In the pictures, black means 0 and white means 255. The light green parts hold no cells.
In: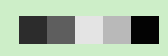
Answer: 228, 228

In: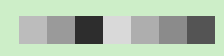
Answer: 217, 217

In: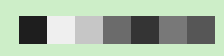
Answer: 107, 239

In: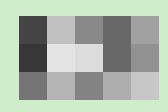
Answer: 220, 228

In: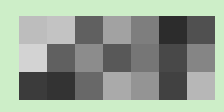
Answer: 88, 211

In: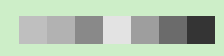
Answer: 227, 227

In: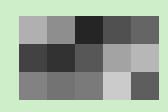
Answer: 87, 203
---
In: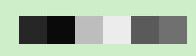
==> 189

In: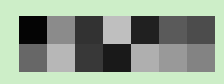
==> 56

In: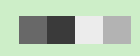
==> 236

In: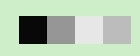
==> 231

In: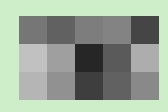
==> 62

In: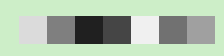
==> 32

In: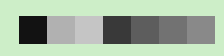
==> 197

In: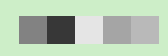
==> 229
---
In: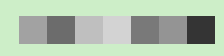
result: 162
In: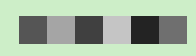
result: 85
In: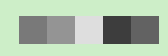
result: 121
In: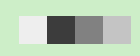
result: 238
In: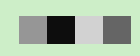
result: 150
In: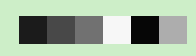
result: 27
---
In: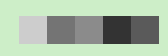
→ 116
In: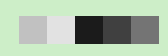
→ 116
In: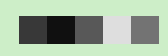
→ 88
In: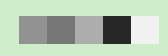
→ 146
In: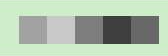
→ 125
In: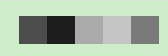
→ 122
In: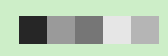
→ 154
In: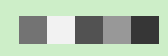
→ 115
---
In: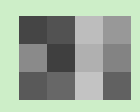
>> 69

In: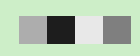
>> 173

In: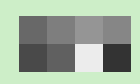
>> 104

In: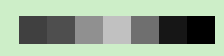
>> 64

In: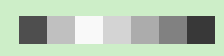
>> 78

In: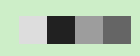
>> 221
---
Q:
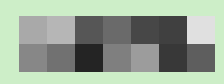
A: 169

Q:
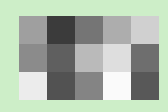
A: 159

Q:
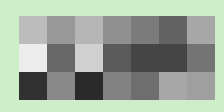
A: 188

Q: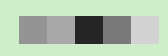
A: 148

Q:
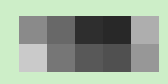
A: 138

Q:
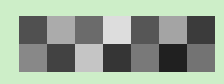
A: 80

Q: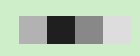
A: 178

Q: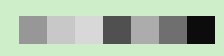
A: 151
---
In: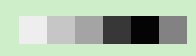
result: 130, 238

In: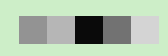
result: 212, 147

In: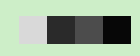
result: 7, 217

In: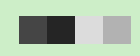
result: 178, 69

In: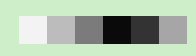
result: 166, 243

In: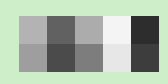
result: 45, 158

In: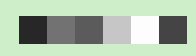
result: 68, 39

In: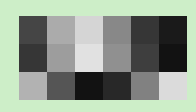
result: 26, 178

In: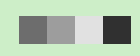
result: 48, 109
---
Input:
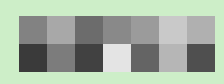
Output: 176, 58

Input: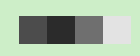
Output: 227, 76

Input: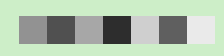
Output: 234, 146

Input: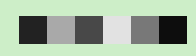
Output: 13, 34

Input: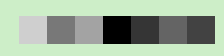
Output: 66, 207

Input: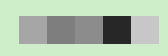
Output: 199, 166

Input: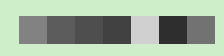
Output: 114, 130

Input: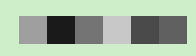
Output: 96, 159

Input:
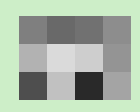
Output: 141, 78
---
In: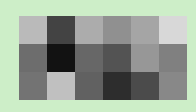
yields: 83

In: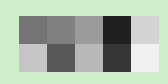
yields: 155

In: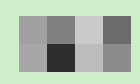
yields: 128

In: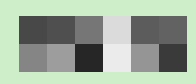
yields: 219

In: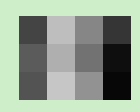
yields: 175

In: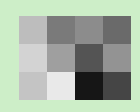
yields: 159

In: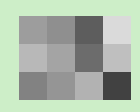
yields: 164
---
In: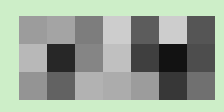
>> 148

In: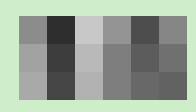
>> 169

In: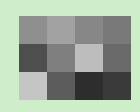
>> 197

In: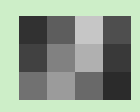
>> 113

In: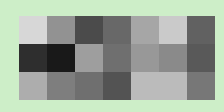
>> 173

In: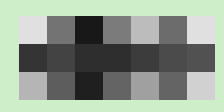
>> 181
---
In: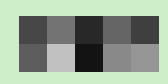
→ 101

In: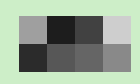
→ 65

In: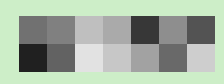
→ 142

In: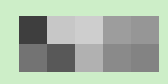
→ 157

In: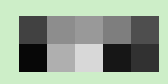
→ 126

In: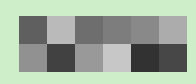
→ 137

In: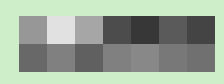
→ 90
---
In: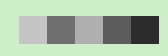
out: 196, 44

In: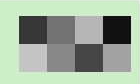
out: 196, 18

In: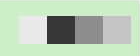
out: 233, 55

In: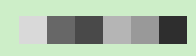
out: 217, 46

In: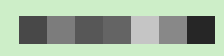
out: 197, 38

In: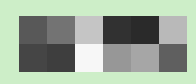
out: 247, 42

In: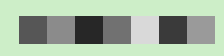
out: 217, 39

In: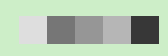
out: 222, 55
